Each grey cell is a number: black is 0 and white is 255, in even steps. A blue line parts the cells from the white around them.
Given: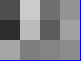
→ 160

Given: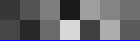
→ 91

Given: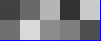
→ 78

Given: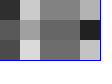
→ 33

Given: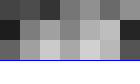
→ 37

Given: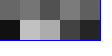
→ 37

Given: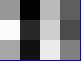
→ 75
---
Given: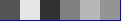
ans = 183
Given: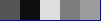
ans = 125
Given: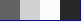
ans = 252
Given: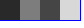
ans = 69
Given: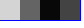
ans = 8
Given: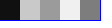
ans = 240
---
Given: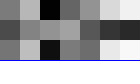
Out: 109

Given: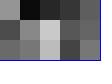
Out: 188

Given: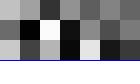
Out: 229

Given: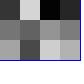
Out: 73

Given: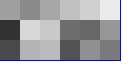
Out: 82

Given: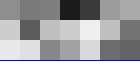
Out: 217

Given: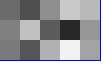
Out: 177

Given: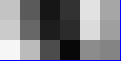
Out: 8

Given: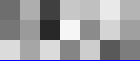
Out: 205
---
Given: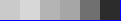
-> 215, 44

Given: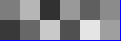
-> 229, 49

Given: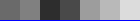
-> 220, 45

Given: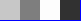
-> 253, 49

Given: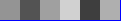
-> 209, 62

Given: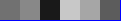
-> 200, 25

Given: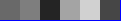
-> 209, 36

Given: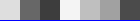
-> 244, 61

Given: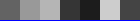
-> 205, 28
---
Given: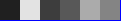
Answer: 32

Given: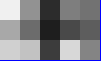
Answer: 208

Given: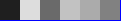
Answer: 31

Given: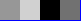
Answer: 151

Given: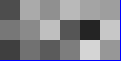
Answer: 63

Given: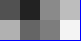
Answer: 177

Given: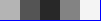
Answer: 180

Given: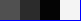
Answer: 80

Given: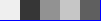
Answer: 239

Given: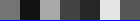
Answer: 116
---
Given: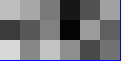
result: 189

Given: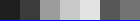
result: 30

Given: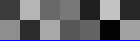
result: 59

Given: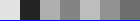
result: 226

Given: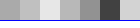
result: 170

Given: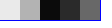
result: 234

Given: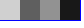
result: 208

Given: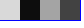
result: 217

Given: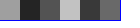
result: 159
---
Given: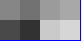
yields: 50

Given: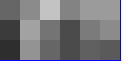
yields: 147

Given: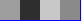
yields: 46

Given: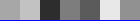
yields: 194

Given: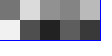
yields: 78

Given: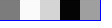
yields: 250

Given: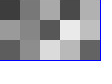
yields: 141

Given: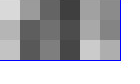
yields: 88

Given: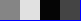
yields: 225

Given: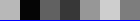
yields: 5
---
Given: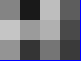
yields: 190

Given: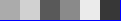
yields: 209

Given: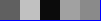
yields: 161

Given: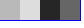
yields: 185

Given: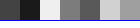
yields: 209

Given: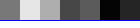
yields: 174

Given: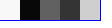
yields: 207

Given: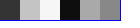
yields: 196

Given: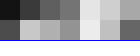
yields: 229

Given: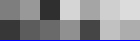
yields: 213
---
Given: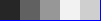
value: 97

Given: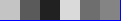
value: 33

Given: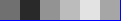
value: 147

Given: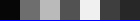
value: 82

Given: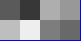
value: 190

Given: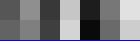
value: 212

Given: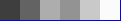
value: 173

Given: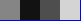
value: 133
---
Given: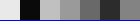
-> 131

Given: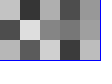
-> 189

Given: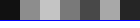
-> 37

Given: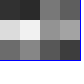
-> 61

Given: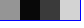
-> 211

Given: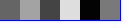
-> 121

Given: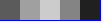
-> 32

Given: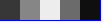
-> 15

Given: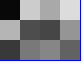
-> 98
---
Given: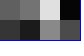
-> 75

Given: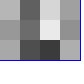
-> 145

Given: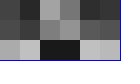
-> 82

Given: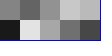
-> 71

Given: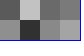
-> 164

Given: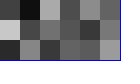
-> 120

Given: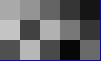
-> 53

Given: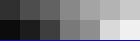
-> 240

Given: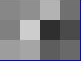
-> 74
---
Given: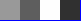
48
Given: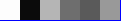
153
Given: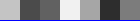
124
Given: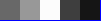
21
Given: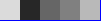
185
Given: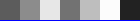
34
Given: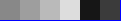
59
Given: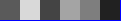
33
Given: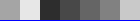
201
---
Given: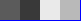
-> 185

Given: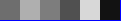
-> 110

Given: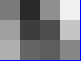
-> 77

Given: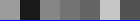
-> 101

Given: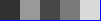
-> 122

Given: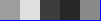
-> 137

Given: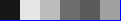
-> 109

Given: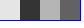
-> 181

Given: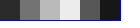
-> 87
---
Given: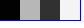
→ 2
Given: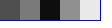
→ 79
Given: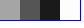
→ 165
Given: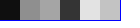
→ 15
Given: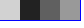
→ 210
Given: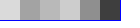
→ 218
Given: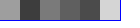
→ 158
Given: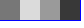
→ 119
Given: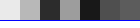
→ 234
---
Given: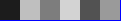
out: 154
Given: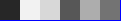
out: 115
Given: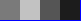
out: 28
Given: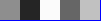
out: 193
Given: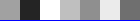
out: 111
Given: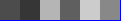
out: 136
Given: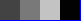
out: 2
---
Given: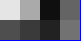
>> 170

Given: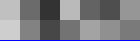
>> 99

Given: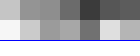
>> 59

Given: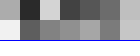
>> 86

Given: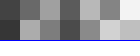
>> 184

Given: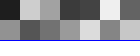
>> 67

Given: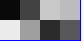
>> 66
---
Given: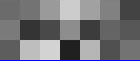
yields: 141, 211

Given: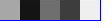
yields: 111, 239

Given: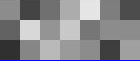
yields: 200, 229

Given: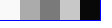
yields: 122, 249

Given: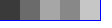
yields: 166, 198

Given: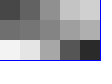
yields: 132, 243

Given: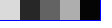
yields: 99, 218

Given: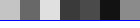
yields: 58, 224
